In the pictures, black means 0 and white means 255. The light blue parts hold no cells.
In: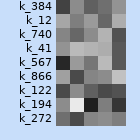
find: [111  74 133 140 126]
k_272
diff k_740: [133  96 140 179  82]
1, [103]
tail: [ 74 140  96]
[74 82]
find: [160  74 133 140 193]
k_866

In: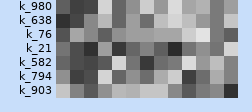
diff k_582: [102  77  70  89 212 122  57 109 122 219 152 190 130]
5, [116]
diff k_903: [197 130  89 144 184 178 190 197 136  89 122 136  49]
6, [197]
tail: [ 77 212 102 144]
[109 172 205  64 109 172 130]
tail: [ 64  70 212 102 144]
[205 152 219 166 178 122 158]
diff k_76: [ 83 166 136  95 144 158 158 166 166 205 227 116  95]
11, [122]
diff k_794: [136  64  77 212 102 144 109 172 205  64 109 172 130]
0, [144]
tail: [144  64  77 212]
[102 144 109 172 205  64 109 172 130]

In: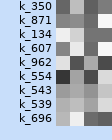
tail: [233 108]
[247]
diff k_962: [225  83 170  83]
3, [75]

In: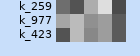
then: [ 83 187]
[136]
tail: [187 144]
[157  91]
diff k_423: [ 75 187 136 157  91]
0, [83]
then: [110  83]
[173]
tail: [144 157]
[91]

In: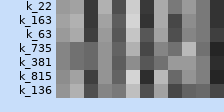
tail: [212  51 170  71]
[141 121  51]
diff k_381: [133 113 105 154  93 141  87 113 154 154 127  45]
3, [148]
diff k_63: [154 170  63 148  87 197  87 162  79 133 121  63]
3, [154]
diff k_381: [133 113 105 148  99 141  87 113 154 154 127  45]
4, [93]
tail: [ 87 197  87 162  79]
[133 121  63]

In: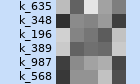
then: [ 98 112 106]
[202]
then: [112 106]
[202]

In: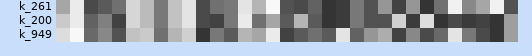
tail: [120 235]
[112 166  90 181  90  52  59 120  82  82 208  59 221  52  74  59  66  52
 158]
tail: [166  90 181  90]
[ 52  59 120  82  82 208  59 221  52  74  59  66  52 158]
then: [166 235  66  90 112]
[90]
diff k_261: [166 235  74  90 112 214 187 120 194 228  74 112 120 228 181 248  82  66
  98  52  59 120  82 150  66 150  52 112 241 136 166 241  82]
17, [74]
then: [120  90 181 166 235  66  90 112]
[90]

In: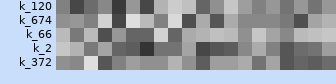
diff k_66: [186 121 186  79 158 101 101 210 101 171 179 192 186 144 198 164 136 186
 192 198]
4, [151]
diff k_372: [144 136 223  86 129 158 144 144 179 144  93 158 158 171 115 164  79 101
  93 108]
16, [86]
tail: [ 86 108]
[115 158]
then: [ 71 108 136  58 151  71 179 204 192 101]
[144]

